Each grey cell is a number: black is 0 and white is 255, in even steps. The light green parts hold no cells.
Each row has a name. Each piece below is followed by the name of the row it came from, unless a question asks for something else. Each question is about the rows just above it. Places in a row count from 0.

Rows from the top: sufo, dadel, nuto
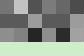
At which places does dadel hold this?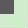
0 1 3 4
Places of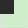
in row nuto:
4
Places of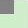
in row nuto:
1

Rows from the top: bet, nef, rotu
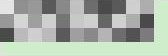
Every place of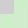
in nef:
3 6 8
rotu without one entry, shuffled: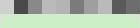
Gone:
[82]
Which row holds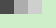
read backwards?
nef
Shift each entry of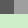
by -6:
[ 84 153]
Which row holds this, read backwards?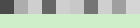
nef
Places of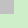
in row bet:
5

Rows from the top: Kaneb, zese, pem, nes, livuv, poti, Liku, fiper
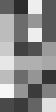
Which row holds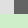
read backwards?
fiper
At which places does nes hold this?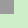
3
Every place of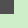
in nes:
2
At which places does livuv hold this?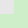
0

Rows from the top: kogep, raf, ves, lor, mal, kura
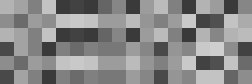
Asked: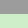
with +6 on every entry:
[162 162]
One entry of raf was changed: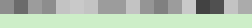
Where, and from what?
9, [187]

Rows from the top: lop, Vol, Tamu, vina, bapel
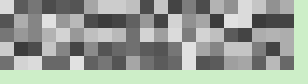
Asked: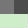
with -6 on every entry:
[112  70]
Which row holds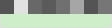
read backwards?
bapel
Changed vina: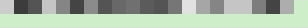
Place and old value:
2, [76]
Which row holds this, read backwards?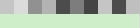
lop

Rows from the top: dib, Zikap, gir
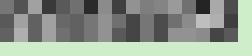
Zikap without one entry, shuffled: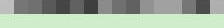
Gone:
[104]
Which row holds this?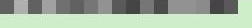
gir

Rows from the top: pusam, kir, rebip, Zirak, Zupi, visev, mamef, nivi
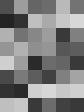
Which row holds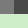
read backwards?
visev
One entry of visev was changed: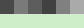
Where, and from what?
5, [164]
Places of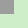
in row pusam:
1
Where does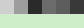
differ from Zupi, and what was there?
4, [101]

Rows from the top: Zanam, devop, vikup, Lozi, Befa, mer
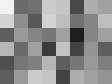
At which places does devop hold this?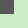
2
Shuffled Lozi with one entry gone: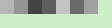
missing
[59]
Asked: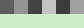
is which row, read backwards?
Lozi

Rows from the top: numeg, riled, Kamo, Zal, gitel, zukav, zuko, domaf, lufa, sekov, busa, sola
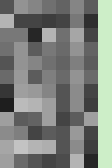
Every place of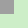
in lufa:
0 3 6
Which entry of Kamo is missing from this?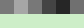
[180]
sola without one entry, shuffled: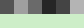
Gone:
[76]
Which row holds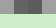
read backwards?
lufa
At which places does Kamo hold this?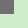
4
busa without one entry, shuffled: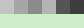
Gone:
[174]
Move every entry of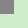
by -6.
[127]

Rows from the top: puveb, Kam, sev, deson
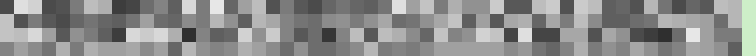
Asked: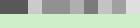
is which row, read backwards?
puveb
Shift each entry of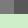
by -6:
[117  82]
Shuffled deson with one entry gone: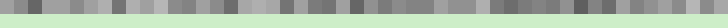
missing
[152]
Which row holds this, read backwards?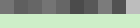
puveb
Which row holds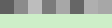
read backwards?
Kam

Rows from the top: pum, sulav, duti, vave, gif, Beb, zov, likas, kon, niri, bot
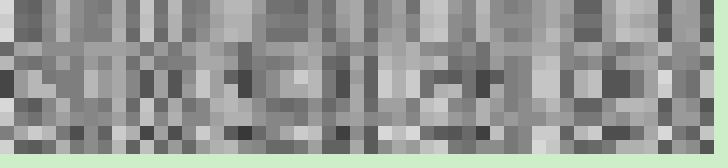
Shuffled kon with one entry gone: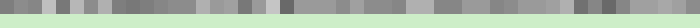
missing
[148]
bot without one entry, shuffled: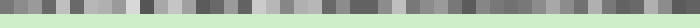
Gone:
[209]
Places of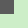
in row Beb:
32 35
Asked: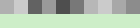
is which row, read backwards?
Beb
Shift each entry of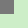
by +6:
[126]
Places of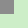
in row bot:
6 17 27 34 35 40 49
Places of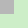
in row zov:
2 3 6 16 22 32

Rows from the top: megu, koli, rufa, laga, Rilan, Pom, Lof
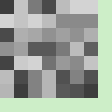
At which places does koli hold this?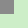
4 5 6
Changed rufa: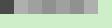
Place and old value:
2, [167]
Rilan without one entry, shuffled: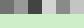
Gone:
[203]

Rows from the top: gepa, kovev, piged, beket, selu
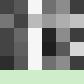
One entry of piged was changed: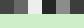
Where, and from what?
2, [246]
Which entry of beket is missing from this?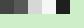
[96]
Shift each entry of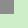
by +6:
[146]

